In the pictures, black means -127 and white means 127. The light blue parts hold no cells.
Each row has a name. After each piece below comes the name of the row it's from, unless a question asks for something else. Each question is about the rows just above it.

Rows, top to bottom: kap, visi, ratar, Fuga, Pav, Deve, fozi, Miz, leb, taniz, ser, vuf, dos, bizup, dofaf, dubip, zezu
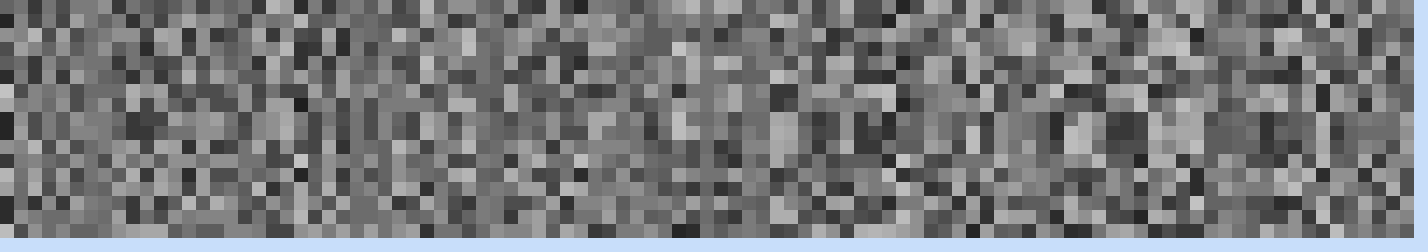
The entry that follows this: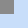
-71
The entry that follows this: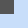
39
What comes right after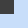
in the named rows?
-77
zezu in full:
60 -50  16 -19   4 -27 -27 -12  16  31  39  39 -34 -12 -34 -34   4   4  -4 -58 -58  16  31  -4  31 -12  31 -12  16  31 -77 -12 -12 -50 -19  16   4   4  31 -34  39  16 -71 -58  -4  -4  16 -12 -90 -83 -12 -34 -12  -4 -12 -58 -50 -12  46  16 -58  46  53  46  31  16 -50 -34  16 -90  31 -34 -27 -71  16 -12 -83 -77 -12  31  39   4 -77 -50 -71 -71   4  16 -12 -27  46   4  16 -34 -58  60 -12   4 -27  -4 -34
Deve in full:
-83  -4 -71  16 -71  31  -4 -27 -34 -77  -4 -71 -27  46 -34  31   4 -34 -34  31 -12  31 -12 -50  31 -27 -19  16 -12 -50  39   4 -50 -58 -12 -27 -58 -50 -12  31 -71  31   4  16 -34  -4 -19  16  -4  39 -12 -12 -34 -27 -27  60  31  -4 -58  16  16 -71 -71 -83  -4 -12  39  16 -71  46 -58  16 -34 -19 -50 -34  53  53 -12 -71 -27 -34  31 -27 -50 -12 -34 -50   4 -50 -58 -77 -71 -12  53 -71 -50  39 -19 -58 -12
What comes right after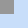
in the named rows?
46

